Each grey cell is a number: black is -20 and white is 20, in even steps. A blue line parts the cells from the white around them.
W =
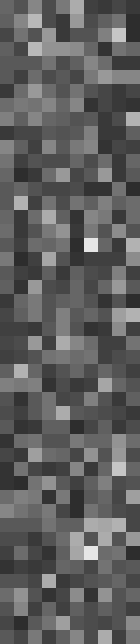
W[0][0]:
-4
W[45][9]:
-1
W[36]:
[1, -2, -4, -1, -9, -13, -2, -5, -8, -9]
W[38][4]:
-3
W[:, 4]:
[-1, -11, -11, 3, -8, -6, -7, -4, -5, -7, -6, -8, 4, -9, -8, -5, 3, -2, -7, -11, -9, -5, 0, 0, 7, -1, -7, -8, -9, 7, -5, -7, -4, -10, -6, -1, -9, -5, -3, -5, -4, -11, -9, -10, 5, -5]
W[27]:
[0, -1, 0, -12, -8, -11, -10, 6, -4, -7]
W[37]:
[-6, -6, -6, -2, -5, -5, 7, 6, 8, -9]
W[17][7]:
-4
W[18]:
[-1, -13, -10, 6, -7, -12, -10, -10, -10, 2]
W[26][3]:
-10
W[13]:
[-6, -4, -7, -9, -9, -8, -12, -12, -2, -13]
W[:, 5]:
[7, 4, -7, 2, -5, -9, -2, 1, -7, -6, -1, -4, -9, -8, -2, -12, -11, -13, -12, -5, -4, -4, -6, -7, 1, -3, -4, -11, -8, -6, -13, -1, -9, 1, -10, -13, -13, -5, 7, 6, -5, -9, 2, -5, -7, 1]
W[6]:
[-11, -3, 4, -3, -7, -2, -7, -9, -11, -9]
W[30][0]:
-6
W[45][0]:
-6
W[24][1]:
-8
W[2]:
[-9, -2, -7, 4, -11, -7, -7, 0, 11, -13]
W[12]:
[-4, -13, -11, -3, 4, -9, -6, 4, -11, -6]
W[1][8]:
-2
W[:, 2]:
[1, 9, -7, 9, -6, -3, 4, -2, 1, -9, -10, -7, -11, -7, -10, -3, -7, -3, -10, -11, 4, -1, -1, -11, 4, -7, -4, 0, -6, -6, -11, -2, 5, -9, -2, -1, -4, -6, -11, -9, -11, -9, -7, -10, -6, -1]
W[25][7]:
-10
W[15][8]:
-11
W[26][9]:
-10
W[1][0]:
-5
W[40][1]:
-10
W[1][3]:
-8
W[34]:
[-12, -13, -2, 3, -6, -10, -5, 0, -8, -7]
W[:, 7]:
[-11, -5, 0, -12, -3, 4, -9, -9, -11, -11, -12, -3, 4, -12, 0, -1, -7, -4, -10, -9, -4, -12, -7, -11, -10, -10, -4, 6, -7, -8, -5, -4, -7, -4, 0, -4, -5, 6, 7, -3, -2, -6, 3, -5, -9, 7]
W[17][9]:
8

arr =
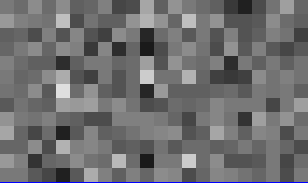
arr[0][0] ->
-1
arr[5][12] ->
-2
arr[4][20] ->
-5
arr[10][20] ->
-4
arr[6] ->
[-2, -3, 2, -6, 15, -3, 3, -5, -7, -3, -14, 4, -5, -5, -5, -4, -3, -6, -1, -2, -1, -5]
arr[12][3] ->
-9
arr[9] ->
[6, -4, -9, -3, -15, -6, 1, -5, -4, -2, 0, 1, 2, -7, -5, 6, 0, -5, 1, 0, -8, -1]
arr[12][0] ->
-1
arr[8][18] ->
5
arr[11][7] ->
-3
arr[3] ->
[-4, -1, 2, -4, 2, 0, -11, 1, -13, -4, -16, -8, -1, 2, -2, -8, 3, -6, 0, -6, -9, -6]
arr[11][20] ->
-9
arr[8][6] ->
-8
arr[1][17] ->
-7
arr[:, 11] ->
[-5, 3, -3, -8, -7, -2, 4, -7, -1, 1, -2, -1, 2]
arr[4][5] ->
-5
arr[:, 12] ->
[3, -4, 0, -1, 3, -2, -5, -3, -4, 2, -6, -1, 1]
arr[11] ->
[4, 0, -12, -4, -3, 2, -2, -3, 9, -3, -16, -1, -1, 12, -3, 2, -7, -7, -6, -1, -9, -3]
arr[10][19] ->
-1
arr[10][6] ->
1
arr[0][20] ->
5
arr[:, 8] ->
[-9, -5, 2, -13, -4, -7, -7, 2, 0, -4, -6, 9, -5]
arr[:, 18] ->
[-8, -6, -5, 0, -5, 2, -1, -1, 5, 1, -4, -6, -4]
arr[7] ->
[-6, -2, -4, -5, 5, 4, 5, -1, 2, -2, -8, -7, -3, -4, -3, 1, -1, -1, -1, -9, -1, 5]
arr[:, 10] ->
[6, 8, -14, -16, 5, 12, -14, -8, 0, 0, -7, -16, -4]
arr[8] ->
[3, -1, -2, 0, -4, -5, -8, -8, 0, 0, 0, -1, -4, -9, -1, 1, -2, -12, 5, -1, 3, -3]
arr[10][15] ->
-5
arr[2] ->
[-5, -4, -8, 0, -7, 1, -7, -10, 2, -1, -14, -3, 0, -6, -1, -7, 0, -7, -5, 0, -2, -10]
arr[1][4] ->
10
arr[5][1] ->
-4
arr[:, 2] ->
[2, -1, -8, 2, -5, -3, 2, -4, -2, -9, 2, -12, -6]

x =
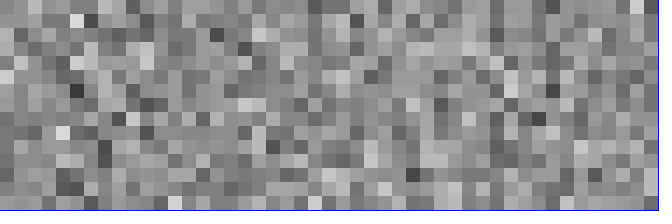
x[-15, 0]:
1
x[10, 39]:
3
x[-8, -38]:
-2
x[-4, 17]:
-3
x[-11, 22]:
1
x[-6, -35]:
2
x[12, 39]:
4
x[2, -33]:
4
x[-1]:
[4, 3, 4, -2, 5, 3, -6, 0, 4, 2, 1, -4, 13, 1, 6, 0, 0, 4, 8, 1, 4, -2, 12, -2, 4, -1, 1, 3, 8, -2, -1, 7, 9, 0, 2, -2, 7, 5, 2, -3, 10, 4, 6, 5, 4, 3, -3]
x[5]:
[12, 3, 3, 1, -4, -3, 4, 8, -1, 5, 2, -1, 4, -2, -1, 5, 2, -2, -1, 1, -2, 4, 1, 7, 10, 5, -5, -1, 4, 4, 4, -4, 0, 4, -3, 2, 10, 4, 8, -2, 9, 2, -4, 1, -1, -4, 2]
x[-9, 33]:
3
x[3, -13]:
8
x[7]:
[4, 1, 5, 1, 4, -1, -3, 6, 7, -2, -7, -4, 4, 1, 3, 4, 5, 11, 9, 2, 0, -4, 5, -2, 1, 0, 2, 5, -1, 10, 5, -6, 0, 3, 4, 6, -4, 3, 5, 3, 9, -2, 2, 5, -1, 2, -2]
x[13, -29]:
0
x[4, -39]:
5
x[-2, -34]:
-2
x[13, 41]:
5
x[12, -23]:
8
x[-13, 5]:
2
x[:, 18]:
[-1, 6, 11, 0, -4, -1, 0, 9, 0, 9, 9, 5, 0, 0, 8]
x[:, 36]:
[4, 5, 2, 4, -4, 10, 12, -4, 6, 8, -2, -4, 8, 4, 7]
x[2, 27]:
8
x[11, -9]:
-2
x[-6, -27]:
-2
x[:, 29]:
[7, -4, 1, 8, 6, 4, 5, 10, 3, 0, -2, 0, -9, 2, -2]
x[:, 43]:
[4, 3, -3, -2, 6, 1, 3, 5, 1, 1, 8, 2, 3, 2, 5]
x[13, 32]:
10
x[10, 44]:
5
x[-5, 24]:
-1
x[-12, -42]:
-2
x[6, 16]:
-4
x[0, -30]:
4
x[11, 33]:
2
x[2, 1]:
-4
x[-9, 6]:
1

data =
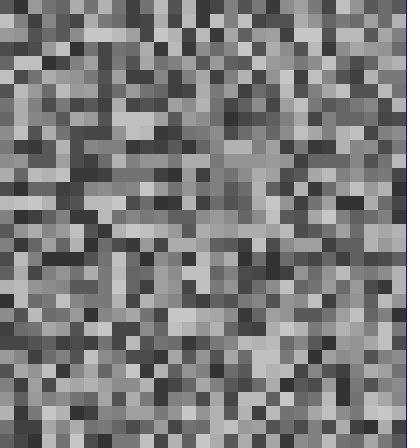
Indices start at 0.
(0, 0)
-6
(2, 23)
-7
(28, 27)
6
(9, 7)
-9
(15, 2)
-10
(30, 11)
4
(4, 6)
5
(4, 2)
10
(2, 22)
11
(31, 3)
9
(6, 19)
-6
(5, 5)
3
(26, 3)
10
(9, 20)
2
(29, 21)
-1
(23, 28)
-1
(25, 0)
4
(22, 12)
11
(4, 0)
-4
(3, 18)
-7
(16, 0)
-6
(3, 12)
9
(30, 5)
7
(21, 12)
1
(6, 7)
-8
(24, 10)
-7
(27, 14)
6
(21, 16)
-7
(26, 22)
1
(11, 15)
-1
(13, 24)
4
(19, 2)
-9
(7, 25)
-1
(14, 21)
-10
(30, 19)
-7
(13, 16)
-6
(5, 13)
0
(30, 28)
-10

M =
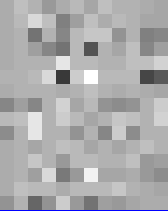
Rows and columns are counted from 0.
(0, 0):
7
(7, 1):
5
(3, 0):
7
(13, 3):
9
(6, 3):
8
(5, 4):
-11
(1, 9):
8
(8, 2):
16
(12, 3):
14
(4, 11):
13
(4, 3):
8
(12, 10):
4
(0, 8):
8
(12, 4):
-1
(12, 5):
4
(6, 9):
8
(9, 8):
12
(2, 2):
-2
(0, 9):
8
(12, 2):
5
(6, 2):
8
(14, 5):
4
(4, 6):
9
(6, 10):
7
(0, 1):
10
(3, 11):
5
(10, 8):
6
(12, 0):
7
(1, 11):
6
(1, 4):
0
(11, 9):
10
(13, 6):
9
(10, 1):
8
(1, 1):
9
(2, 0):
7
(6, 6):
10

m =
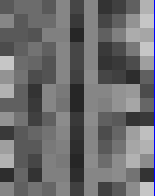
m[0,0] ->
-6
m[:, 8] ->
[-10, -5, 0, -8, -11, -10, 3, 3, -6, -4, -2, 2, 2, -6]
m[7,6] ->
1
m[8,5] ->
-11
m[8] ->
[3, -2, -10, -5, 2, -11, 2, -5, -6, -12, -11]
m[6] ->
[8, -5, -12, 1, -1, -14, 1, 1, 3, 4, -8]
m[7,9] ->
6
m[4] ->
[11, -3, -4, -7, 1, -9, 1, -12, -11, -8, 5]
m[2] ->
[-6, -6, -7, 0, 0, -14, 1, -5, 0, 7, 6]
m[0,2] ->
-3
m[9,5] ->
-12
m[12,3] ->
0
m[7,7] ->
0
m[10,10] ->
8
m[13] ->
[1, -5, -2, -4, 1, -10, 1, -10, -6, 2, 11]
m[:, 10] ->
[8, 11, 6, 11, 5, -5, -8, -4, -11, 10, 8, 2, -12, 11]
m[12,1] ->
-4
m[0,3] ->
-6
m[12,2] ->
-12
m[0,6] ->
1
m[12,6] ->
1
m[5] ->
[3, -2, -8, -7, 1, -10, 2, -9, -10, -13, -5]
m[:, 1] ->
[-3, -6, -6, -5, -3, -2, -5, -5, -2, -6, -6, -6, -4, -5]
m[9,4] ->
1
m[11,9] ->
8
